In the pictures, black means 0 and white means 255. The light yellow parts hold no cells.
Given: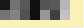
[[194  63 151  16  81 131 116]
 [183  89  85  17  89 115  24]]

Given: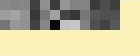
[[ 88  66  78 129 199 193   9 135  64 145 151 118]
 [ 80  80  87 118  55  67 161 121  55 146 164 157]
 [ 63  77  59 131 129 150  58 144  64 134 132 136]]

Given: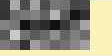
[[158 135 114 103 125 157  50 109 121]
 [109 127 100 143 106  90 114 201  88]
 [164  99  56  17  43  56  18 119 129]
 [ 48  20  89 180  98 129 120 108  53]
 [ 74  70 112 118  75 163  75 170  54]]

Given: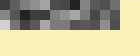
[[ 77 142  82  90  83 123 123 166  89  66 115 208]
 [ 82 115  72 124 167 146 129  61  63  35  86 134]
 [111  80  89 132  35  71  77 163 143 126  95  63]]

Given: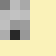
[[152  40 173]
 [157 151 191]
 [190 194 187]
 [169 187 124]]

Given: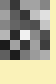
[[173 155 121  28  95]
 [ 61 161  50 162  27]
 [ 78 137 241  40 182]
 [197  79  87 101 133]
 [224 193  52  92 162]
 [133 163 161  55 125]]

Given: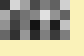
[[125  58 127  41 151  49 103]
 [194  28 147  19 119  63 146]
 [ 98 147 224 134 115  81 172]
 [208  97 125  74 162 214  49]]
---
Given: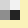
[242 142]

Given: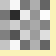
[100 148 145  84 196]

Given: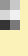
[200 215]

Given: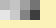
[116 131]

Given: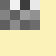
[232 158 139]

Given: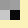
[159 200]

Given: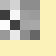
[141 159  63 153]

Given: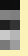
[ 14 131]

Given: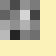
[123 213 144 186]
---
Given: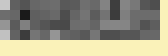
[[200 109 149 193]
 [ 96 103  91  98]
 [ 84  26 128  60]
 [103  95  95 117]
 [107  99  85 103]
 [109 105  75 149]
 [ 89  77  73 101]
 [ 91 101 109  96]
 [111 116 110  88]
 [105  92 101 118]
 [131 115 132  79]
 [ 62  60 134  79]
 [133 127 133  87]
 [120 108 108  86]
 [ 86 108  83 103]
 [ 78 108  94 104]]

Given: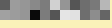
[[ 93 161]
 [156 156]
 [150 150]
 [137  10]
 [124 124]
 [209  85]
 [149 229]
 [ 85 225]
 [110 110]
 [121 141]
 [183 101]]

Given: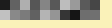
[[ 28 193]
 [ 98 137]
 [175 123]
 [ 86  97]
 [133 180]
 [ 88 149]
 [189  53]
 [154  21]
 [ 90 110]
 [ 70 112]]

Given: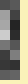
[[ 79 160 167 204 118  61  55  93]
 [ 89  66  36  44  86 126  50 100]]

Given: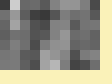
[[ 59 113 101  95 105 118 121]
 [205 152 163 113 126 122 122]
 [104  93 116 109 111  91  95]
 [107  63  81  83  76  88  78]
 [ 89  57  74  88 125 160 163]
 [130  85 130 130 144 148 182]
 [149 125 132 150 147 133 125]
 [148 111  90 107 100  80  68]
 [126 115 116 111 105 123  78]
 [ 74  88 118  98 100 131 110]]

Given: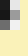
[[ 28  23 109]
 [231 155 241]]

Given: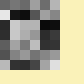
[[103 231  41  46  94  82 185]
 [118  21 202 200 163 131  50]
 [106  13 180 174 122 152  47]
 [159  85 180 151 189 116  69]
 [109 160  10  44  49 134 164]
 [181 134  14  58  52 153 223]]

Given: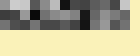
[[149  61 115]
 [204  68  78]
 [200 153  69]
 [ 87  10 116]
 [139 114  72]
 [187 138  72]
 [ 18 147  89]
 [ 72 130  66]
 [ 67  24  20]
 [ 92 103 117]
 [105 144 152]
 [ 71 123  85]
 [198 103 114]]

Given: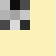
[[192 179  72]
 [ 13 164 218]
 [ 75 199  43]]
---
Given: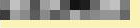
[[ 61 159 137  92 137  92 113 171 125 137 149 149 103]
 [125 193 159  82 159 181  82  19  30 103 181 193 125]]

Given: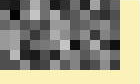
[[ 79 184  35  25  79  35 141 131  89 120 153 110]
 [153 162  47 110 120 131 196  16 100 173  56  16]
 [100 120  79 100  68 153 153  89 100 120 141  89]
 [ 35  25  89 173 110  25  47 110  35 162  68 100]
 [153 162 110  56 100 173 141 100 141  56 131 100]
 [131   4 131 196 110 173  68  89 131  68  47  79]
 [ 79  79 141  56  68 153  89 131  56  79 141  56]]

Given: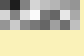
[[ 81  29 130 213 191 181 159 149]
 [149 202 139 120 102 159 111 191]
 [213 130 222 250 120 102 231 169]]

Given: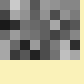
[[167 105  34 155  76 123 179  45]
 [167  57  86  34  76 114 191 167]
 [ 25  45 114 105  96 167  67  86]
 [105 155 123 114  96  67  96 134]
 [ 67 167 146  96 146  76 146 123]
 [123 202 155  86 155 146 134 134]]

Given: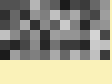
[[ 47 103  47 148 127 192 127 169  92  70 158]
 [ 58  38  70 138  38 115  58  58  38 202 192]
 [192 138  82 148  47 158 148 148 115 212  70]
 [ 82  82  92 181 115  92  27  70  58 103 148]
 [ 27 158 115 127 103 169 103 181 127 192  58]
 [ 70 103 169  47 138  92 202 127  38 138 148]]

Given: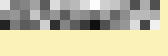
[[ 35 122  92 102 207  47 132  92  57  15  80 132 150 219  69 240]
 [141 150 113 197 122 150  92 150 141 113 162 102 141 185 185 173]
 [230 122 132 162  92 219 173 185 219 252 207 197 162  80 173  80]]
